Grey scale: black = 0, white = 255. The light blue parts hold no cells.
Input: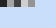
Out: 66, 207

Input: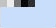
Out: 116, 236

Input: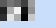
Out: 242, 242

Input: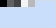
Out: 67, 244

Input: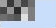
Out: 43, 223

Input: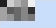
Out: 105, 239

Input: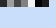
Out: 129, 242
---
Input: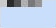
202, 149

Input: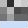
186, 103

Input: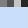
126, 39

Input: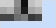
206, 69

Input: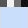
86, 17

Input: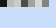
22, 132
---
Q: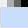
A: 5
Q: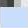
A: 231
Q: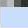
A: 46
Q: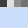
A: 114
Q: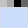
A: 102
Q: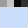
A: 49
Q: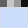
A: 17
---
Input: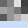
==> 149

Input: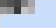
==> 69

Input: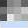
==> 158

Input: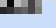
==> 153

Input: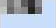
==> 92

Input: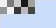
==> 201

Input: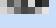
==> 213

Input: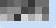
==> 80

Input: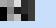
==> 28
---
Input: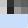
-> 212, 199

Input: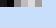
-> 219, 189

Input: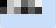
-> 239, 223

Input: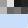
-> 225, 185

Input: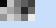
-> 235, 208

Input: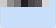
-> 215, 202

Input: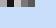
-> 200, 172
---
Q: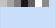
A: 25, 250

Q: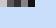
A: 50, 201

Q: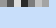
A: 42, 221

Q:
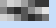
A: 85, 227

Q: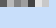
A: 158, 227

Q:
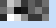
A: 24, 255

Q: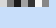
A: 162, 246

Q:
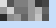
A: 115, 222

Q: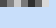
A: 121, 216

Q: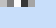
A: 251, 251
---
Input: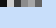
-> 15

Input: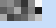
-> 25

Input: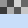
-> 57

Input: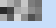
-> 41

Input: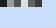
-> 27

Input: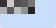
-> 36
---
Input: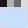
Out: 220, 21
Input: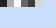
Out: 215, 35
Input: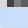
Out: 94, 216
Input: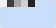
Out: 33, 239
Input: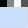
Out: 83, 0
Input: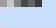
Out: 57, 156
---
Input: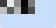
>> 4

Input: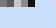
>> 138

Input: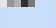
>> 47

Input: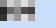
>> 221

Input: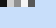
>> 245

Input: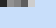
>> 94
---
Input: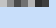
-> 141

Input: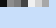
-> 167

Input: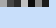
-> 140

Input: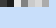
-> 202

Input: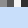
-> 85

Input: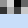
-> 176

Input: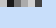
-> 171
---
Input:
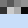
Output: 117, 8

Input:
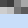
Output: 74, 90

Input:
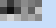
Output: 123, 139

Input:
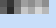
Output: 83, 183

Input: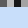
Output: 92, 163

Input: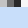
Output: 195, 247

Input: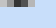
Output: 195, 182
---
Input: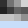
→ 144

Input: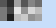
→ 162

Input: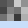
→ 175

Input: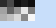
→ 246

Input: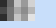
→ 226

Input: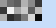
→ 11

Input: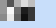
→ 55

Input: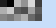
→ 77
